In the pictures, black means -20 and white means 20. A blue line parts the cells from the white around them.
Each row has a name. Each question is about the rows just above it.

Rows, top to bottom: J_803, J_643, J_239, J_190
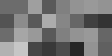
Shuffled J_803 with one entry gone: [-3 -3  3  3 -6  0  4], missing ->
[5]
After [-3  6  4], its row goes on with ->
[-6  0  3  4 -4]
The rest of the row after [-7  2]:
[ -6   7   1  -4 -10 -12]
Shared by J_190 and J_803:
[3]

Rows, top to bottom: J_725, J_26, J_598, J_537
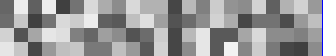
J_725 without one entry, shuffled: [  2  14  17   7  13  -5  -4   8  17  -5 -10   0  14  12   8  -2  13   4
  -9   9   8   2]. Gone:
[3]
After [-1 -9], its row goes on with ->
[-10   2]
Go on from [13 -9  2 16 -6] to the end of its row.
[ 18   1  12  -1  -9 -10   2]
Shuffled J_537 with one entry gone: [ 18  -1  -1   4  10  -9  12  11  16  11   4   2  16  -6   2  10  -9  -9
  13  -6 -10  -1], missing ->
[1]
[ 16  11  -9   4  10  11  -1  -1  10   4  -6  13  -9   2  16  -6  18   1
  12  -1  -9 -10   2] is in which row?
J_537
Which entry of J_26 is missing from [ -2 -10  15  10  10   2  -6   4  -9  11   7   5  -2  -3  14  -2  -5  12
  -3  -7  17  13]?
[-8]

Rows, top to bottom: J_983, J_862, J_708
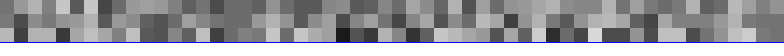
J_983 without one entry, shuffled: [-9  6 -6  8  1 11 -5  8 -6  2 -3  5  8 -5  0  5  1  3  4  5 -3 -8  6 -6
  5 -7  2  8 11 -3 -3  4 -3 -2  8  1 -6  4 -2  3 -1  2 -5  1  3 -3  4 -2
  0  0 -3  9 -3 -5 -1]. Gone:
[-4]
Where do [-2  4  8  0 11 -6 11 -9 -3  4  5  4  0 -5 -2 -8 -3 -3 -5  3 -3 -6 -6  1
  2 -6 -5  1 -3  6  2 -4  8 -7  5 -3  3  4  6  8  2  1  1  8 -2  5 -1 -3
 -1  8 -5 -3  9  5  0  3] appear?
J_983
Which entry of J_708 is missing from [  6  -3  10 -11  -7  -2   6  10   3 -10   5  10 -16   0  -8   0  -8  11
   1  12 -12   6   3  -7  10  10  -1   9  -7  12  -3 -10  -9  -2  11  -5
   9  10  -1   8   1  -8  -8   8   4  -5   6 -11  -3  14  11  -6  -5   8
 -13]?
[7]

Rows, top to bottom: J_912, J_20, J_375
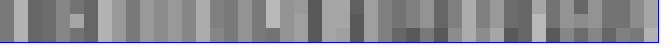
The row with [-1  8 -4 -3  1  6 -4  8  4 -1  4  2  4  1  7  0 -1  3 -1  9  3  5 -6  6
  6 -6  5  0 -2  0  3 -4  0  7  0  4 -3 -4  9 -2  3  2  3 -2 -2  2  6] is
J_20
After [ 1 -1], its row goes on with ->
[ 3 -1 -2  3  5 -6  6  5 -6  5  0 -4 -6 -1 -6  2  7  2  6 -6 -4  9 -6  1
 -3  1 -4  0 -1  8]
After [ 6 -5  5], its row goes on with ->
[ 0 -2  0  3 -4  0  7  0  4 -3 -4  6 -2  3 -4  3 -2 -2  2  6]
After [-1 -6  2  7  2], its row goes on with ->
[ 6 -6 -4  9 -6  1 -3  1 -4  0 -1  8]
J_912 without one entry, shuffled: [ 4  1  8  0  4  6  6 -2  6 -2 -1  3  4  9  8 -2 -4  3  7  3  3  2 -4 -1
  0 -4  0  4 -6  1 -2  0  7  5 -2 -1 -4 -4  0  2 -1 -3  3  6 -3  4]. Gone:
[-5]
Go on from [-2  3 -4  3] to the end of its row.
[-2 -2  2  6]

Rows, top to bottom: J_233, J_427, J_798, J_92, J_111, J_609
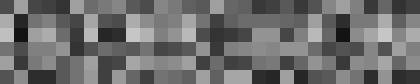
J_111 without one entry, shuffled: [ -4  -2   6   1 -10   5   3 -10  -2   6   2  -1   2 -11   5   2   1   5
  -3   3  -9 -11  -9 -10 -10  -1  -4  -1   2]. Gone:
[-6]
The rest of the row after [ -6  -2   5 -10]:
[ -9   6   3   1   2   5 -10  -3 -10  -9  -2  -1 -10  -4   3  -1 -11   2
   1   6  -4   2]

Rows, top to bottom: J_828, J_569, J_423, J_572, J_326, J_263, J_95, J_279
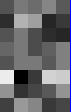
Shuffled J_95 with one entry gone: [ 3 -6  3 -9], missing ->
[-12]
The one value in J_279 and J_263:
[-11]
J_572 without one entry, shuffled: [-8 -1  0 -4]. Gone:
[-5]
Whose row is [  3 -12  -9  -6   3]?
J_95
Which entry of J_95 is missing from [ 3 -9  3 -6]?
[-12]

